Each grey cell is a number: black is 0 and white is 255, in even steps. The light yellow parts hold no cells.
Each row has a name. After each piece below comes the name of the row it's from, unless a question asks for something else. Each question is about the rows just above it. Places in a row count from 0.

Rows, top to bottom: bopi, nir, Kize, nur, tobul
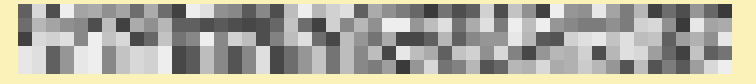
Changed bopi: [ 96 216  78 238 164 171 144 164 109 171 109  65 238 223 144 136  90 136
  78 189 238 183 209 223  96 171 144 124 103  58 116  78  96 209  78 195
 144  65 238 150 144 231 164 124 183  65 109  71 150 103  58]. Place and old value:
47, [78]
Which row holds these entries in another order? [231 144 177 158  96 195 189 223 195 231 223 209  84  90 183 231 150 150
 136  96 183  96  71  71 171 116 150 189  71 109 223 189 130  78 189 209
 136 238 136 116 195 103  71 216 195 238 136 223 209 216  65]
Kize
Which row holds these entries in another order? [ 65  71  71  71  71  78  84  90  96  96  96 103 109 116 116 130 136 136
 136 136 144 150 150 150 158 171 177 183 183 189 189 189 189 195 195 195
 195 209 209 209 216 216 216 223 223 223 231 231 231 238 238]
nur
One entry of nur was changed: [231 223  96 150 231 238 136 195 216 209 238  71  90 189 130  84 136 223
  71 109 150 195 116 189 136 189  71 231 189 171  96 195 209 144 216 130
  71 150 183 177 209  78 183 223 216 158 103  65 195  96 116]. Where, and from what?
14, [136]

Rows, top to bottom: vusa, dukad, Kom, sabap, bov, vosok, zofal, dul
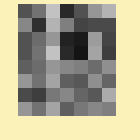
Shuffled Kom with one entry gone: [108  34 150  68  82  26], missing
[156]
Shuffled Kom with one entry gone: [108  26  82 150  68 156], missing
[34]
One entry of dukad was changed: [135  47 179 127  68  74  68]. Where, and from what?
6, [74]

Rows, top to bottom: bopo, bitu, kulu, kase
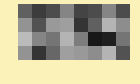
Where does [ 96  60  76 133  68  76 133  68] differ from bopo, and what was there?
7, [76]
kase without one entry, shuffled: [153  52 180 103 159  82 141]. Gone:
[147]
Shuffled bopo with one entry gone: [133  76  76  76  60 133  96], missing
[68]
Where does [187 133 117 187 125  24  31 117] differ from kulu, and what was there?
3, [180]
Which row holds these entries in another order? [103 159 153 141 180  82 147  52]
kase
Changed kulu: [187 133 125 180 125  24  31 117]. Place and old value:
2, [117]
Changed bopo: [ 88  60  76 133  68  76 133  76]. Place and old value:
0, [96]

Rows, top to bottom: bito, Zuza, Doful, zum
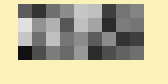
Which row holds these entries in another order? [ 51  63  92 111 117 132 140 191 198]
bito
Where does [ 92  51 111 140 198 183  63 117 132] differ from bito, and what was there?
5, [191]

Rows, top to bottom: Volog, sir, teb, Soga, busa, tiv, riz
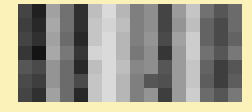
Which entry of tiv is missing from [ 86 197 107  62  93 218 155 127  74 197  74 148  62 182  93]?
[80]
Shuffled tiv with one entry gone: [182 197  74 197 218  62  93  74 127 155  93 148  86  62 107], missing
[80]
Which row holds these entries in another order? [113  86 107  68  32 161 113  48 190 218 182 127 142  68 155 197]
Volog

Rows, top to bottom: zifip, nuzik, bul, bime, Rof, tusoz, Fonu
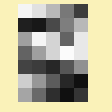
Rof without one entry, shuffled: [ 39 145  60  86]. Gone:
[67]
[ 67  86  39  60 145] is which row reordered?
Rof
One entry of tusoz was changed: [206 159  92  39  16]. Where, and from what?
1, [151]
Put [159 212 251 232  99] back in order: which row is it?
bime
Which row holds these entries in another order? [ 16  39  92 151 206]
tusoz

